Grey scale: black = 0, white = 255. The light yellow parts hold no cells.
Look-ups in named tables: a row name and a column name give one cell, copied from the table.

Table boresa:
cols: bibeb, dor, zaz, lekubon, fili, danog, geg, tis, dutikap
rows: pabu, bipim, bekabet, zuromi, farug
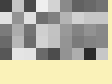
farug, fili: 76
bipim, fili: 128
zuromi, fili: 193
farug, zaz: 227
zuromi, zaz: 108
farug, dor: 229
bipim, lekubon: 111
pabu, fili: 211
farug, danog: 147
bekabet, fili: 194
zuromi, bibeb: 106
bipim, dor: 147
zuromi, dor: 183

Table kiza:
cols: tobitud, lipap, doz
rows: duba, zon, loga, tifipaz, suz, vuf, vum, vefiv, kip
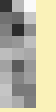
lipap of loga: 43
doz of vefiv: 122
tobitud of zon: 113
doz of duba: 250
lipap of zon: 105
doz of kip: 127
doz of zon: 199
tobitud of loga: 127
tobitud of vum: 181
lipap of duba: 185
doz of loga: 140

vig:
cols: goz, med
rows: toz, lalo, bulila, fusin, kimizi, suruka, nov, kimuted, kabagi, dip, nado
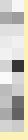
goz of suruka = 211
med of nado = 203
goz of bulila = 224
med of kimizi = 233
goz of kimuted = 187
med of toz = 246
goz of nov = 250
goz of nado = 211
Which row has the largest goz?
nov

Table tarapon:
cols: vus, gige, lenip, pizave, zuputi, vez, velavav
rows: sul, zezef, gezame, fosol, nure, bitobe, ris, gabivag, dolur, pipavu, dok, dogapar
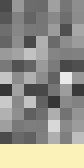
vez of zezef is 110
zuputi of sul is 160
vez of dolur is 138
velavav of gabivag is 57
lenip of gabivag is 70
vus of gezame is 110
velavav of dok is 156
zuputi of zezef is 137
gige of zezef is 130
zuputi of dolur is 54
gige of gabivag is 161
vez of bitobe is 72
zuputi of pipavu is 174
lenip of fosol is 73
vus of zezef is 86
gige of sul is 152
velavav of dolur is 130
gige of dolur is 137

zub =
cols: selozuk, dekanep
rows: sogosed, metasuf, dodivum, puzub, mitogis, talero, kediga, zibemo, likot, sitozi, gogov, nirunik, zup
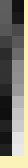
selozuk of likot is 17
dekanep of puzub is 89
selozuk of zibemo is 37
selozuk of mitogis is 43
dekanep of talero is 140
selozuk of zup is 32
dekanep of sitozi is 196
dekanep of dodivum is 73
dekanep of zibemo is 153
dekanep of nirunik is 227
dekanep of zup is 232
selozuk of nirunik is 19

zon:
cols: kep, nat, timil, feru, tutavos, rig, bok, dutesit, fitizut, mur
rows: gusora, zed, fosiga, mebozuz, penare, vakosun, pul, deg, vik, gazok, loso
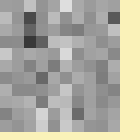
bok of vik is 136
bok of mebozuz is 176
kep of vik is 165
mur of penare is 137
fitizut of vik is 138
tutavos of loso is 145
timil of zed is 74

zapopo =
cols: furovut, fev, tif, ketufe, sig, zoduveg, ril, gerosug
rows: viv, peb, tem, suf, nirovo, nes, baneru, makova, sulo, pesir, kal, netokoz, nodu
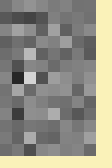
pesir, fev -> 60
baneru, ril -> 127
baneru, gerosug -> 144
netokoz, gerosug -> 159
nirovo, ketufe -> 97
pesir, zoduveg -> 108
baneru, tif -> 212
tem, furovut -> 133
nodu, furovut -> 109
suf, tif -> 100
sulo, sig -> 115
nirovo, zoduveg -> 98
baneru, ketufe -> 81
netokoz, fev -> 100
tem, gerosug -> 138
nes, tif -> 135

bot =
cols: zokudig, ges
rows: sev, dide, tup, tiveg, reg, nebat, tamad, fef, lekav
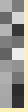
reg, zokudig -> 98
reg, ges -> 237
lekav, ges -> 51
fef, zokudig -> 169
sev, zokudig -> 180
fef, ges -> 44
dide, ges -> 213
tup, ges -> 54
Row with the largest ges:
reg

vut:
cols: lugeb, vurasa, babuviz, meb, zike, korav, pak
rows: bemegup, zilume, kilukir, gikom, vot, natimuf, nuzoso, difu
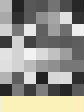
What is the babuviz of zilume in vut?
89
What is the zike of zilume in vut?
165
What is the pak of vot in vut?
96
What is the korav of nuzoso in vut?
218
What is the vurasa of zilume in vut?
48
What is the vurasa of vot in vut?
211
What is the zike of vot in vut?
193
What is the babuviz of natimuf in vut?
186
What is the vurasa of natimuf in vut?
211
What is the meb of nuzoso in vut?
33
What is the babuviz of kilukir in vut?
233
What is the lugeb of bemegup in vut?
184

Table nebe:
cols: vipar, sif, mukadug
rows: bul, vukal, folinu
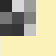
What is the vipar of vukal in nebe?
119
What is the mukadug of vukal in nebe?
127
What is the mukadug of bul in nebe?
156
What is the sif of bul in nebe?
215
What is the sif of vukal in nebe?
74
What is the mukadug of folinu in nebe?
195
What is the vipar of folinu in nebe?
57
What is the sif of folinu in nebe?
53
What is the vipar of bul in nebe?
40

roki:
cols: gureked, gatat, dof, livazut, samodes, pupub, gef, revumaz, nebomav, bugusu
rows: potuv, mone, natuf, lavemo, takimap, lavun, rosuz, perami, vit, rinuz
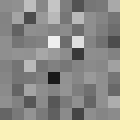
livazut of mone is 153
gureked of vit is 144
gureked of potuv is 141
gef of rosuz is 135
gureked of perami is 139
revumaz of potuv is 118
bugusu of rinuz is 139
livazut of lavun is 118
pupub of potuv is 126
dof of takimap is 146
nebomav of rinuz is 133
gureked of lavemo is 143
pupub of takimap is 141
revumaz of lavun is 139
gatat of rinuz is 121
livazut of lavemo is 130
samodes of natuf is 132
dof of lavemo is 126
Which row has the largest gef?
lavemo

